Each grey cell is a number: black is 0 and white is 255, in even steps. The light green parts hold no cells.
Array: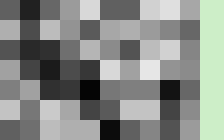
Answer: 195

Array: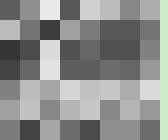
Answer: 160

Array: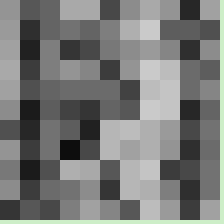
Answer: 140

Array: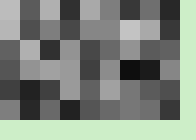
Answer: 64

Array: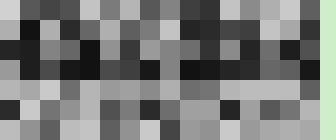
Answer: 43

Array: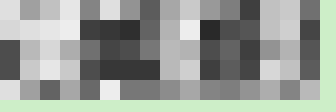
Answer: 77
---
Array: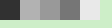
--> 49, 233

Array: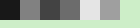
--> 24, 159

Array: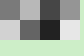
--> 122, 231

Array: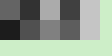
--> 100, 197

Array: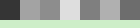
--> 53, 109

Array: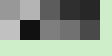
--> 152, 73

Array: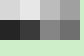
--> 215, 111

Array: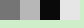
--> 117, 230

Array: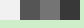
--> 241, 56

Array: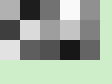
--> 177, 100
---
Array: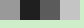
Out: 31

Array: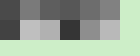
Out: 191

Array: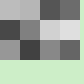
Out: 65

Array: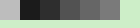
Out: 27

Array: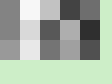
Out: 232

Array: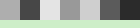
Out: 71

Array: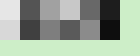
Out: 64

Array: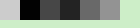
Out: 2

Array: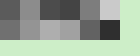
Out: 148
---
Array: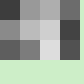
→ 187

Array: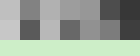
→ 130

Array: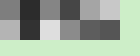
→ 44

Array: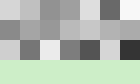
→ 165

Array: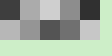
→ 171

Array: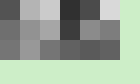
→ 146

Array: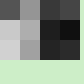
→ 174

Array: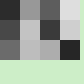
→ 195

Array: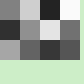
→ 144
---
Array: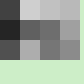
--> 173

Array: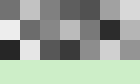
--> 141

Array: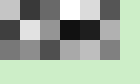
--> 169

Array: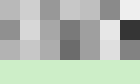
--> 159

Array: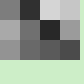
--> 105

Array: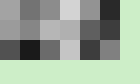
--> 197
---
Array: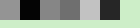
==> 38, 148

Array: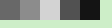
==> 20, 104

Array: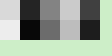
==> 64, 237

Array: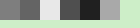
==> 169, 126

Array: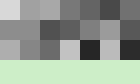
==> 113, 174

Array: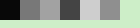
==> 143, 8
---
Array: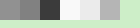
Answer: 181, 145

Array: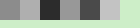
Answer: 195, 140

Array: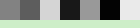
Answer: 234, 130

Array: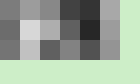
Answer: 168, 116

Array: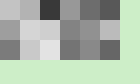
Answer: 88, 123

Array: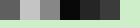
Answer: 59, 95

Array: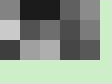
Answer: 139, 62
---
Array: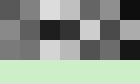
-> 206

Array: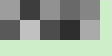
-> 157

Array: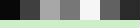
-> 119

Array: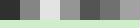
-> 149

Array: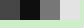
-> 69

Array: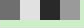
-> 111

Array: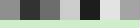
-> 164

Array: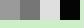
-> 118

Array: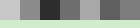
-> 140

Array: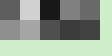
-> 143
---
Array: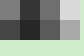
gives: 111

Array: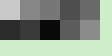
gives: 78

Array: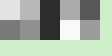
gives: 170

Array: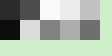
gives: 235

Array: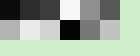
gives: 144

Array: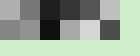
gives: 85

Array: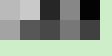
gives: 135

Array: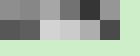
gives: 53

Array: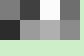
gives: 251
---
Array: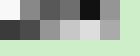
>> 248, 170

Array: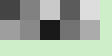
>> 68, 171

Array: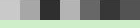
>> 201, 83

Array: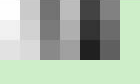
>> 254, 95

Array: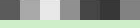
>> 91, 130

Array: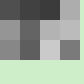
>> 79, 122

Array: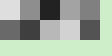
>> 222, 83

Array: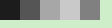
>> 28, 128

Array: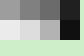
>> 157, 16
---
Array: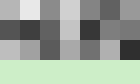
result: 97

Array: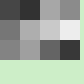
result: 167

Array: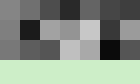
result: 70

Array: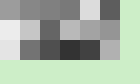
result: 220

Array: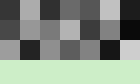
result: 193

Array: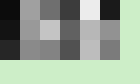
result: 236

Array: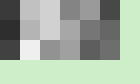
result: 154

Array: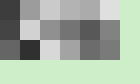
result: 171
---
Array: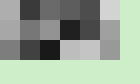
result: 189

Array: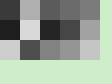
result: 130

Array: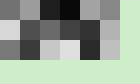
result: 223

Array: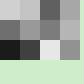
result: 64

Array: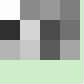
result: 199

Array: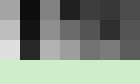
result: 115
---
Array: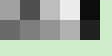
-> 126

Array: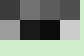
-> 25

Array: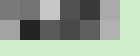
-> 36

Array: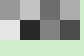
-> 41

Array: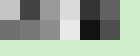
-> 119

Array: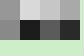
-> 28

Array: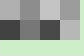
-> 119

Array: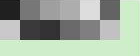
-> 58
